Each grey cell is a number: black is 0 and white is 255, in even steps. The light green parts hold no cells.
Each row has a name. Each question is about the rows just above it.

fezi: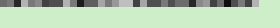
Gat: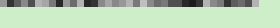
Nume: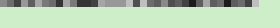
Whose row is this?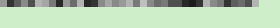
Gat
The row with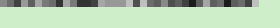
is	Nume

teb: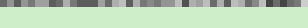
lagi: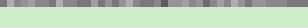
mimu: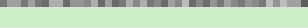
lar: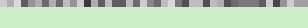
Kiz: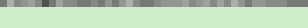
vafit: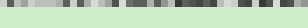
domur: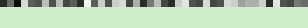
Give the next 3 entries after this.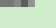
[148 160 136]
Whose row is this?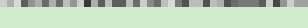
lar
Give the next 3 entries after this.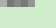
[148 189  81]
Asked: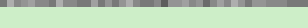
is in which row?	lagi
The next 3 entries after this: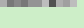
[107 174  93]

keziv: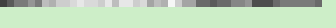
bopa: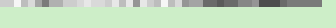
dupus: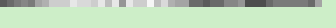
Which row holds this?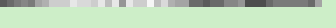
dupus
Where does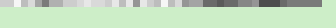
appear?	bopa
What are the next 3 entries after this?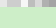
[164 106 106]
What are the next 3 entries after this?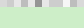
[176 164 164]

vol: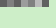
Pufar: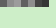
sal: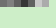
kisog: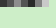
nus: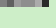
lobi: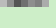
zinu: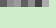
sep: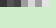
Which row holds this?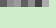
zinu
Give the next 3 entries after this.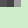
[215 156 228]
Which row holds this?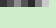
kisog

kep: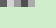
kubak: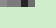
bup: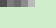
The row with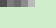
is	bup
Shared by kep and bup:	[79]
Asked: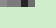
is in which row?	kubak

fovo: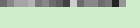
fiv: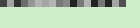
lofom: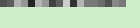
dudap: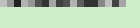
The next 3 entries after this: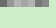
[ 35 120 179]
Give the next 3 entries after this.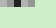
[ 65  94 205]
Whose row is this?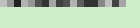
dudap
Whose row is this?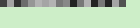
fiv
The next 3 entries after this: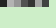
[ 81 179  94]

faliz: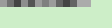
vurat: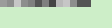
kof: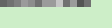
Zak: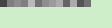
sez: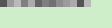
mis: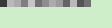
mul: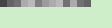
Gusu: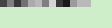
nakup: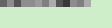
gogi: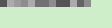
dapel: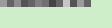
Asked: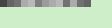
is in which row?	mul
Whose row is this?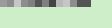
vurat

